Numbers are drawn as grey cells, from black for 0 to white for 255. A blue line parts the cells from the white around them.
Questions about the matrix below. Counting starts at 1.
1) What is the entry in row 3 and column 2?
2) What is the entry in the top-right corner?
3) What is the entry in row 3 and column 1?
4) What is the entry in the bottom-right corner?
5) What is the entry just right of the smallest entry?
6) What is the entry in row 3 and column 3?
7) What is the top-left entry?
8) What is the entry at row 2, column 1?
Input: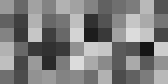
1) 57
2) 83
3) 131
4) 185
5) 205
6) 198
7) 154
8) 97

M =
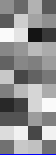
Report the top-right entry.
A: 90
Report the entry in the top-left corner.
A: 143
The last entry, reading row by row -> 113
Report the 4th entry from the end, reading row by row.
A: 113
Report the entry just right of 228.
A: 20
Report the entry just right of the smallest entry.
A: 56
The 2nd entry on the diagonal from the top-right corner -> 163
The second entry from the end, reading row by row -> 193
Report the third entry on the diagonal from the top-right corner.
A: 228
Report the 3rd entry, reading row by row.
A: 178
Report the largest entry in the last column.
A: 250
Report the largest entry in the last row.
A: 200
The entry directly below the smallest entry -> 186

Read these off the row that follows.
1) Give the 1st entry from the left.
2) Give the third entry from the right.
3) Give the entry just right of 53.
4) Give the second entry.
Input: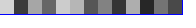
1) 212
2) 39
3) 174
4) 59

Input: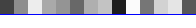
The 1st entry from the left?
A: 66
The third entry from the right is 210
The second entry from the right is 229
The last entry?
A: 88

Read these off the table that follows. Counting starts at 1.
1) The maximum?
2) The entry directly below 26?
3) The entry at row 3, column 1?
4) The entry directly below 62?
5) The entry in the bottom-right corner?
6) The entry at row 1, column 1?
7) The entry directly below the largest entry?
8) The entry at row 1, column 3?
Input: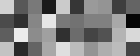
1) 236
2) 230
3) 94
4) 168
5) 68
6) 210
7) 41
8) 121

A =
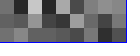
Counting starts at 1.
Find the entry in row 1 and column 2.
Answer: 40
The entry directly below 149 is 97
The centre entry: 55
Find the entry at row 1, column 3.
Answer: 199
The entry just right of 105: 68
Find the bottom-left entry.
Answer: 113
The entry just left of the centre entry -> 68
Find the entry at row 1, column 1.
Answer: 113

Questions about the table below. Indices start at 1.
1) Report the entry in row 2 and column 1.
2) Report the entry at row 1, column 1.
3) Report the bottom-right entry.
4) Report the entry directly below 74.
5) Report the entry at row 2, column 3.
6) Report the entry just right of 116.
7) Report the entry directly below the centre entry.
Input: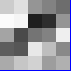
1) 251
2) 204
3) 176
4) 86
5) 30
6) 130
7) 232

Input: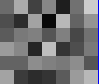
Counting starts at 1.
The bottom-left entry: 163
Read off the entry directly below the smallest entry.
85
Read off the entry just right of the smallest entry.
184
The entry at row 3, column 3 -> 128
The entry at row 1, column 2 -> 171
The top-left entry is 107
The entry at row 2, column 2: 44
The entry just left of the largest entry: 113
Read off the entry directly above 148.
205
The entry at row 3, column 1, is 91
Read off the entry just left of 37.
135
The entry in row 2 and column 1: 78
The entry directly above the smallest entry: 135

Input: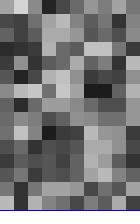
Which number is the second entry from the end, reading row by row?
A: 170
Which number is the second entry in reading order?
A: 212
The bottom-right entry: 65
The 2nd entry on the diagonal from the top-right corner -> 51
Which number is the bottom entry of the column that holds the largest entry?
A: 51
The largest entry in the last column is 185
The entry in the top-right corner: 118
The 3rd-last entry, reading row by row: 92
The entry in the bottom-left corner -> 185
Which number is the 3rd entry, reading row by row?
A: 138
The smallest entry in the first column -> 44
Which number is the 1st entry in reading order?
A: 163
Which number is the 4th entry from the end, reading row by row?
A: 125
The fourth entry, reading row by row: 36

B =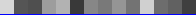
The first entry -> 215
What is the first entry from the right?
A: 63
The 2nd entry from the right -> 97
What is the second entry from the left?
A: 85

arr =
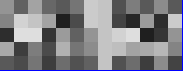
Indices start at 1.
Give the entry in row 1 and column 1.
148
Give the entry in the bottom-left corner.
89
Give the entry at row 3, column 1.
45
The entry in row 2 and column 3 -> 196
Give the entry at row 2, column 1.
132
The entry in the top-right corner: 89
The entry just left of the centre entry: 97
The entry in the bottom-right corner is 67
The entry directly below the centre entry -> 140
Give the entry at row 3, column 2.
222
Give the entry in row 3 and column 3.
222
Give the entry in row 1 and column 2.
97

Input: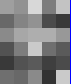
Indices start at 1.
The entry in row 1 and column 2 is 146
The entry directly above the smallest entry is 63
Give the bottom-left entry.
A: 111
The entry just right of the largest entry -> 125
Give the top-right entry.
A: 195
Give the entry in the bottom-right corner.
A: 202
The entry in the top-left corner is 159
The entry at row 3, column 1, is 138
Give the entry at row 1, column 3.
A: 216

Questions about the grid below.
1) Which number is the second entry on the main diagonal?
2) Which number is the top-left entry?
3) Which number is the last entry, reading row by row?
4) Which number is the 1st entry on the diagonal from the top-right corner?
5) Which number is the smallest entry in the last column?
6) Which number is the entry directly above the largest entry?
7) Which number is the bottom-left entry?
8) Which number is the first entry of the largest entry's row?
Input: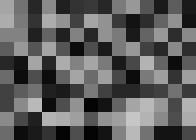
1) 122
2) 165
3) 72
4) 26
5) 19
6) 165
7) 107
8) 138

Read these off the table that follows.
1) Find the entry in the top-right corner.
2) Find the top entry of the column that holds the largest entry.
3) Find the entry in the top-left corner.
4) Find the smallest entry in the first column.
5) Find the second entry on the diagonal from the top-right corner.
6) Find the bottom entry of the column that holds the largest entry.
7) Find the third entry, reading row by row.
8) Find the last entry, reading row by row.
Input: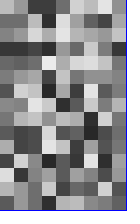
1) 145
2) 61
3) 188
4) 55
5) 68
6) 47
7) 61
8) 97
